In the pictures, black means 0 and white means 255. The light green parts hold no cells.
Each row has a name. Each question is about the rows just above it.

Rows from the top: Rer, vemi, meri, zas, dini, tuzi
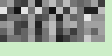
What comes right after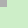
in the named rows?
[117]
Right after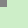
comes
[161]
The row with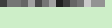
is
tuzi
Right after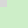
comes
[101]
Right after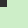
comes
[117]

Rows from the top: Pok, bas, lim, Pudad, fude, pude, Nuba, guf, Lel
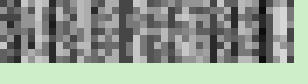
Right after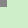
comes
[148]
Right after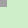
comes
[42]
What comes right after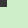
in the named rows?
[199]

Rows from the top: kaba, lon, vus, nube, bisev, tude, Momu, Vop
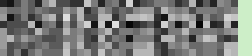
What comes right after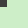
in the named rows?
[91]
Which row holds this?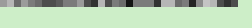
tude
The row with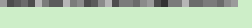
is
bisev
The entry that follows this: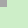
[77]

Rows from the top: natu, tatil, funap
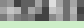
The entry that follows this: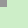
[66]
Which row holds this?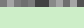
funap
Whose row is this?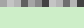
tatil

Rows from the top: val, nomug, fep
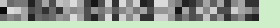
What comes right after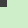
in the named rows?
[22]
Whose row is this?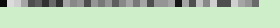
nomug
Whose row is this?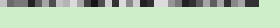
val
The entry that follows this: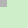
[219]

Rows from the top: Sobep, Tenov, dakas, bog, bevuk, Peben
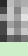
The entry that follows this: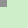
[199]
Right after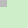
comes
[160]
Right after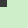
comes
[102]
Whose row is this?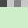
Tenov
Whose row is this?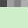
bog
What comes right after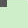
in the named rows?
[118]

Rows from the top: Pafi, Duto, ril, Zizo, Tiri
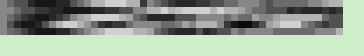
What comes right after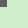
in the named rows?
[67]
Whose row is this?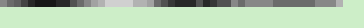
Tiri
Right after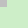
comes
[208]
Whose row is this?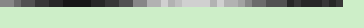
Duto
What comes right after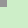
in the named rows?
[107]
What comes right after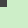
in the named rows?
[39]
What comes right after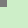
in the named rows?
[162]

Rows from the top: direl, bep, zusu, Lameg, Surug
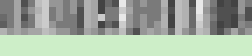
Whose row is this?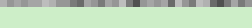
Surug
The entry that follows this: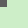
[122]
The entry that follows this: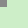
[122]
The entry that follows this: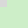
[165]

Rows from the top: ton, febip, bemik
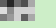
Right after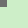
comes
[79]
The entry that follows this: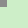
[208]

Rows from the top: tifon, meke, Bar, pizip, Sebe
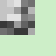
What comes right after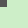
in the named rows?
[181]
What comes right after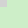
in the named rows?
[226]
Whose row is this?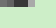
Sebe
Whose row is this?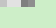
Bar

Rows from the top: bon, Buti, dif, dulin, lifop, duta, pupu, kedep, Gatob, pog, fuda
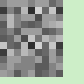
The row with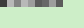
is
kedep
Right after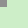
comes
[91]
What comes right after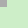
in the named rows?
[184]
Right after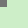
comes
[184]
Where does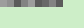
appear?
fuda

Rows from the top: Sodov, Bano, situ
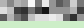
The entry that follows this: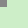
[179]
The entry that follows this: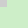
[119]
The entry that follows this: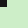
[148]
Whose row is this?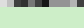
Bano
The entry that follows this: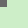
[49]
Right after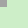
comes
[249]

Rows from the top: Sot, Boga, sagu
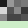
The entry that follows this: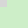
[83]
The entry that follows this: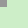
[108]
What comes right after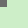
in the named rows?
[121]
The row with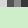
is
Boga

